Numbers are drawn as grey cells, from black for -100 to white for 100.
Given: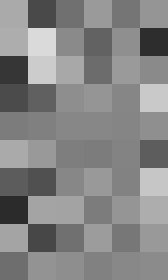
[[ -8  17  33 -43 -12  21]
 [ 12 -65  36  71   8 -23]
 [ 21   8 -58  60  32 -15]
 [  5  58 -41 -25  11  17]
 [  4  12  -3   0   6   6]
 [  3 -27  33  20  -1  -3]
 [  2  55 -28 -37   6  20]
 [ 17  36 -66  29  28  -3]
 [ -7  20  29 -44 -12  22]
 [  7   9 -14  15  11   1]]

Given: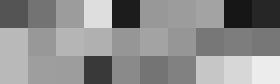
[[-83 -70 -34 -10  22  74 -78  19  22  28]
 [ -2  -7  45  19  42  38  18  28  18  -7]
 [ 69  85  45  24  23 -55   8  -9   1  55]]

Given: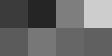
[[ -1  61 -54 -71]
 [-20 -25 -29  -7]]

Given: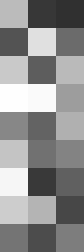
[[-57 -62  47]
 [ 76 -16 -35]
 [-27  46  58]
 [ 96  23  99]
 [-22  38   6]
 [-11   3  54]
 [-55 -25  93]
 [ 41 -44  61]
 [-40  -2  -9]]

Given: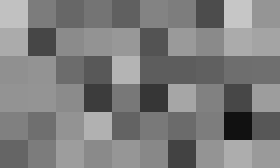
[[ 55  17  51  -3 -19  -9 -25   3  -2 -40]
 [ 34  29  34 -45   9  15  19 -35  21   8]
 [-14 -13  13  15 -15 -31  41 -27 -27 -25]
 [-44  23  15  16   9 -53  -6 -58  30   1]
 [-87 -32   0 -13  15  39 -22  -5 -16  -2]
 [ 36  21 -21  -3  23   8  18   7 -48  16]]

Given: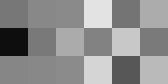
[[ -9  35  -7   7   8  78]
 [ 57  -4 -89  -5  34   2]
 [-32  46   5   7   9  67]]
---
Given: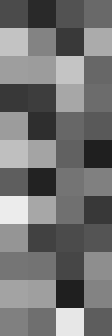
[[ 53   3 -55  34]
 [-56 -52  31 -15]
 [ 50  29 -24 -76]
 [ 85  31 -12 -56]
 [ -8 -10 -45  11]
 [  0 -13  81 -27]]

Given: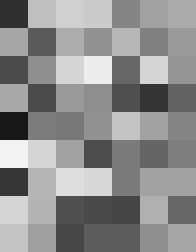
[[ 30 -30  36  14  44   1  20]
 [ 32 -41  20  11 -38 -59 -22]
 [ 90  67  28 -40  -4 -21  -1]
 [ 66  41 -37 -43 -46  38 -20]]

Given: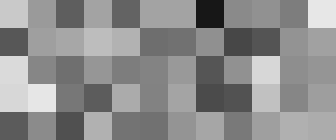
[[-32  25  31  48  40 -14 -11  13 -44 -34  15  26]
 [ 69  80  -7 -28  34   2  29 -41 -36  51   5  24]]

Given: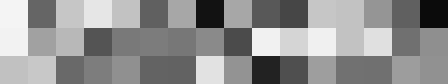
[[ 90  26  44 -34  -5  -3  -7   8 -41  89  67  88  52  76 -12  12]]

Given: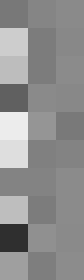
[[ 61  -3   7]
 [-25   8   7]
 [ 74   0   3]
 [ 49  -3   9]
 [ 25  -1  10]]

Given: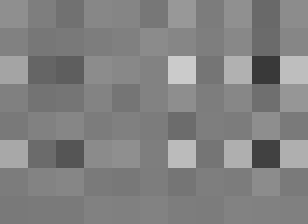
[[  1  -7  -5  -2   0   9   5  -1   7 -16   5]
 [  0 -10  -8   3  -8   2  11  -2   6 -13  18]
 [ 32 -16 -33   9  12  -1  47  -8  37 -49  37]
 [ -5  -4  -4   1   0   2  -2  -3   2   1   0]]

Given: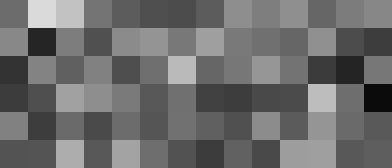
[[  7 -71  -2 -37   9  16  -6  25  -5 -12 -20  13 -40 -52]
 [-53 -38  26  11  -4 -31 -12 -49 -52 -43 -41  48 -14 -91]
 [-35 -34  36 -31  28 -14 -36 -53 -24 -43  23  25 -31 -26]]
